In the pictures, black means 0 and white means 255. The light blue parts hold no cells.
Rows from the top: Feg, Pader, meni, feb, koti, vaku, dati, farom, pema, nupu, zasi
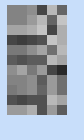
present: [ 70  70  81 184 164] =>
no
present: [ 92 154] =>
yes
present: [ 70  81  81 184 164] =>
yes
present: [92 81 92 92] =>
yes
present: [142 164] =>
yes
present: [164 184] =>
no

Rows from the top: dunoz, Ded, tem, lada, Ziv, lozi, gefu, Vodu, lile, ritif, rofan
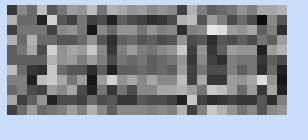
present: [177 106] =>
yes
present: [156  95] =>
no
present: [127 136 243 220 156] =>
no
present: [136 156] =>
no
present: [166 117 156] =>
yes

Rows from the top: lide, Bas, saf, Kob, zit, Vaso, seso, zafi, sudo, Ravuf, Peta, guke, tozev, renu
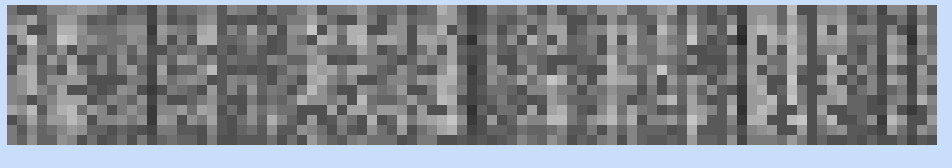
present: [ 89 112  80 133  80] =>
no
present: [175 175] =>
yes
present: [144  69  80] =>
no
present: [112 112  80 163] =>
yes
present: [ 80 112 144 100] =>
yes

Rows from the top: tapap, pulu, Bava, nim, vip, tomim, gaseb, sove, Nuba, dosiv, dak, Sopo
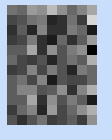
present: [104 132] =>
yes
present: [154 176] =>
no
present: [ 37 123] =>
yes
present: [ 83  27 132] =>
no

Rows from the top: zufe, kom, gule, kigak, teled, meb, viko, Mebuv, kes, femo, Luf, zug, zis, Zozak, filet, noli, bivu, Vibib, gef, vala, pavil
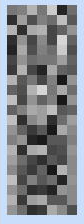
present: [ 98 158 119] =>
no
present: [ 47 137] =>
yes
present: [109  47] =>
yes
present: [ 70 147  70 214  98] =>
no
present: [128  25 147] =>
yes
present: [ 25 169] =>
yes
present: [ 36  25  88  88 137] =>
no

